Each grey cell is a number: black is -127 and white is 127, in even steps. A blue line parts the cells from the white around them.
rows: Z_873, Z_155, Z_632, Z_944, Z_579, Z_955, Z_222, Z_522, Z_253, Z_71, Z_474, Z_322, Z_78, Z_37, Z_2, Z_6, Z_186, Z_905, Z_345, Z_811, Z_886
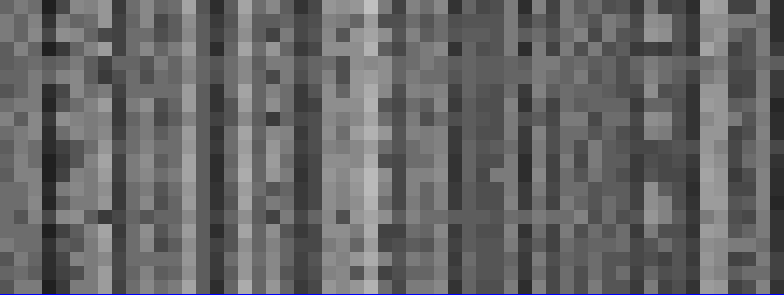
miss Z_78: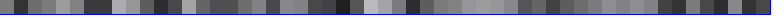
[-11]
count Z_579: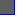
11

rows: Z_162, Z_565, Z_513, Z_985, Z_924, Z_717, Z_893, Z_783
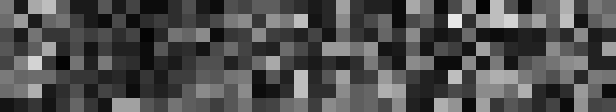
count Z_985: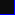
1
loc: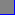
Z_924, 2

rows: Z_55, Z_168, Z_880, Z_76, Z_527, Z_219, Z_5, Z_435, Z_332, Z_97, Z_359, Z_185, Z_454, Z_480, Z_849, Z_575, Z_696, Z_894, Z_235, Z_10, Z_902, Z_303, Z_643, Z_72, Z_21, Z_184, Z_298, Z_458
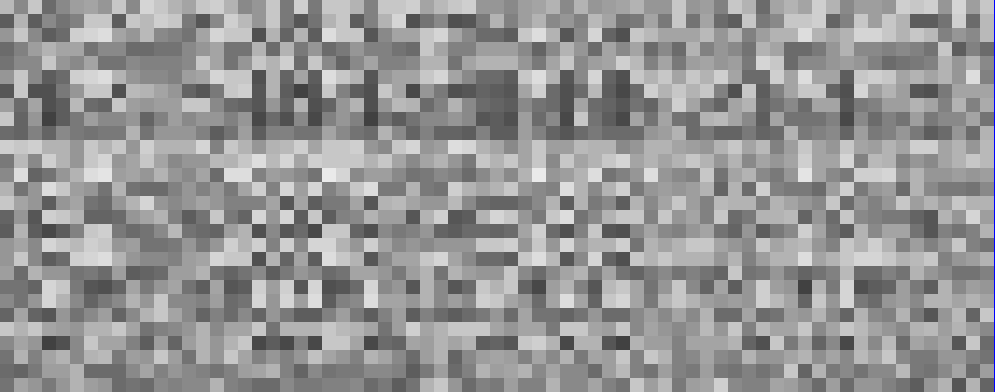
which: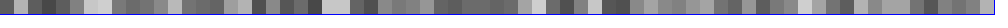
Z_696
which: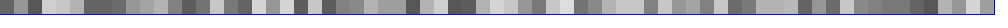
Z_575
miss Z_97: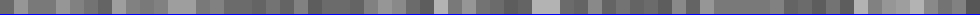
[36]
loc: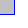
Z_184, 23
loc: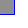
Z_184, 59
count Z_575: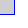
2
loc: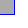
Z_435, 71

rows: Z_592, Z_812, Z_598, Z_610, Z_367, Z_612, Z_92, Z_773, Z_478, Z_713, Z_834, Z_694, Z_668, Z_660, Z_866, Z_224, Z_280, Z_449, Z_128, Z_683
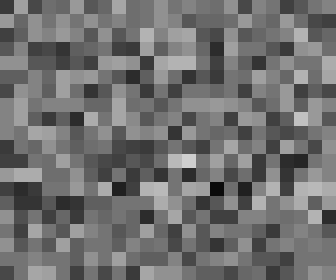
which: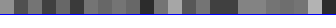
Z_224
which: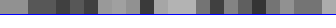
Z_367
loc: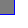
Z_449, 23
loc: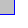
Z_478, 22
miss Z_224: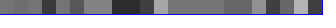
[-47]
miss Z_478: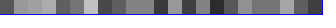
[10]

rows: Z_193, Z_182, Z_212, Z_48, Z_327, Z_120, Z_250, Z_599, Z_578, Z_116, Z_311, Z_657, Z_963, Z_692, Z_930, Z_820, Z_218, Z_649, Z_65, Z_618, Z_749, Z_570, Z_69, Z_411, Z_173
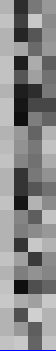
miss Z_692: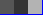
[-14]
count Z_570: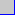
2

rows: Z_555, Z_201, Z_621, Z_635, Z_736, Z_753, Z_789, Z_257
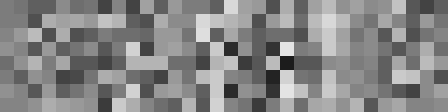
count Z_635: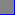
3
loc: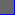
Z_621, 11
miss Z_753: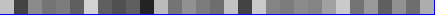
[-54]
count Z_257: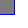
1

